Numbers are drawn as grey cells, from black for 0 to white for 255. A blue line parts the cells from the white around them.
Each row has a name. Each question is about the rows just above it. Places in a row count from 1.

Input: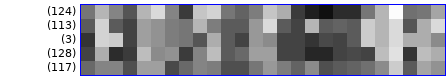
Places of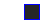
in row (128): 17 18
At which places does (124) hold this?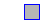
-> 2 5 22
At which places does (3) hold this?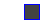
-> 4 12 15 16 19
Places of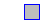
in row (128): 5 10 22 25
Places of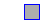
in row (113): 25
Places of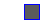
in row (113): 1 3 11 12 15 18 20
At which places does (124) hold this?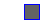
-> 12

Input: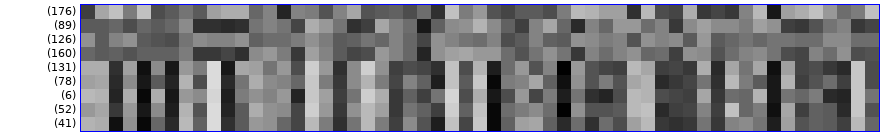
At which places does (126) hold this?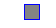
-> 3 10 11 23 27 30 33 39 42
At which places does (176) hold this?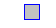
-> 3 5 27 53 57

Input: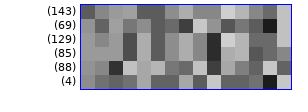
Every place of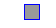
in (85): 1 2 3
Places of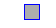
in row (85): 5 8 11
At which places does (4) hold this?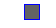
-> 3 6 7 11 12
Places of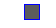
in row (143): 1 5 6
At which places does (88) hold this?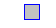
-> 4 9

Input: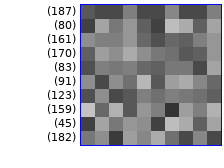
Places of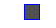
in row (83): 1
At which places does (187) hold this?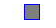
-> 4 10
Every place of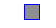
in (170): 3 5
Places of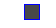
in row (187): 2 3 5 6 8 9
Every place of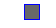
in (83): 5

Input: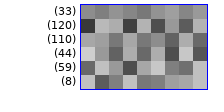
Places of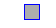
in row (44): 4 6
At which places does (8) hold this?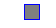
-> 3 6

